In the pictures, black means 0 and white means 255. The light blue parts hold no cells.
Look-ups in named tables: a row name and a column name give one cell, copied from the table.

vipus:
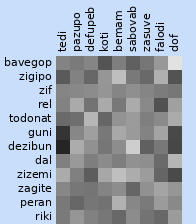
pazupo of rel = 170
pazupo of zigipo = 130
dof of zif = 119
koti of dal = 139
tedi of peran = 121
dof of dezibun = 71
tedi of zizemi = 171
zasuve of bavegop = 118
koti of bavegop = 84
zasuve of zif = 133
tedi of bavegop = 131
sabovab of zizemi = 172
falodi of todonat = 138
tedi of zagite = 135
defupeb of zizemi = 93
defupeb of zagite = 117
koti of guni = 120
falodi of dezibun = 120
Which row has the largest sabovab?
dezibun

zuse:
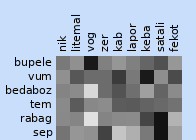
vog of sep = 145
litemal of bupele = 144
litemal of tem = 91
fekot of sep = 159
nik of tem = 138
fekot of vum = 75
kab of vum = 59
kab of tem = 92
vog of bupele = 25
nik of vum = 144
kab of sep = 197
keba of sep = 121
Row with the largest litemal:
sep

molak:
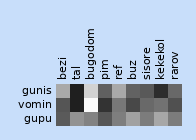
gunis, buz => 98
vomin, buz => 72
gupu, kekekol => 167
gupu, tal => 146
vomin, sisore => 105
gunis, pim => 96
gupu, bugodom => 130
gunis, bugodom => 210
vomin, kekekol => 114
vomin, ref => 120
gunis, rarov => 104
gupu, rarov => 124
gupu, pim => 86
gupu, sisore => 124
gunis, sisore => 89
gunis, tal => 31
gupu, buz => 161
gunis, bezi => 169
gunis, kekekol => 45
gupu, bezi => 90

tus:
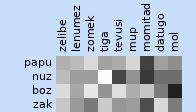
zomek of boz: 231
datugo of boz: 124
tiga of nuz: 252
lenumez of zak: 153
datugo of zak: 216
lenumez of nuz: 157
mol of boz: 33
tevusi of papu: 171
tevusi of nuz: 71
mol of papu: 142
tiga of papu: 163
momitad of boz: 197
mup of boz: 174
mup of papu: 214
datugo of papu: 159
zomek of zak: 121

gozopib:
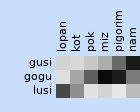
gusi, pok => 200
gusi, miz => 172
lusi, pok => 226
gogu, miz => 11
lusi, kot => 143
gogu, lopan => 223
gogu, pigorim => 29
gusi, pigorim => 105
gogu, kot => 166
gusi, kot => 216
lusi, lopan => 72
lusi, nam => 187
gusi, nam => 25
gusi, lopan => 210
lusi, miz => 212
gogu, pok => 95
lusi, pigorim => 231
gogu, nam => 123
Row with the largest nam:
lusi

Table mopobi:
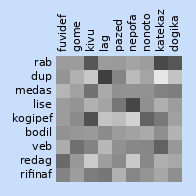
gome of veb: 112
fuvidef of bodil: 146
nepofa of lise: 70
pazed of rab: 154
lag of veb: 184
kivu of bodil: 154
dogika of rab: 87
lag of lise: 164

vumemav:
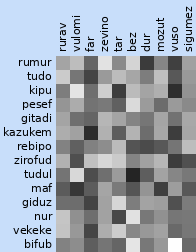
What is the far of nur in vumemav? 110
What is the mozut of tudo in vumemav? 191
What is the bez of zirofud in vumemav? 132
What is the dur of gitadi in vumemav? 118
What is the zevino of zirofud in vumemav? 215
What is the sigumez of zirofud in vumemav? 80
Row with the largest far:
zirofud

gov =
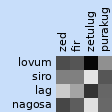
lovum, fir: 85
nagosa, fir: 93
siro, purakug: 86
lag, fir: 164
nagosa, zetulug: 224
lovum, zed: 77
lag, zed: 203
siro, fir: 128
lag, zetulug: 51
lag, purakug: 102
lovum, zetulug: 7

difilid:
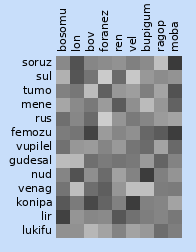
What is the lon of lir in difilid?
149
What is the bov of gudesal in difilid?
111
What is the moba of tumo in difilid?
82
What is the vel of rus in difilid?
122
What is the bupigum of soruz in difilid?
139
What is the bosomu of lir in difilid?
65
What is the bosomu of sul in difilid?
177
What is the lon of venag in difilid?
190
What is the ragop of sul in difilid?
140
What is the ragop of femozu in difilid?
91
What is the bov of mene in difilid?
121
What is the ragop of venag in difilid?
125
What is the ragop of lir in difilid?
133
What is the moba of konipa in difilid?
163
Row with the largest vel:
sul

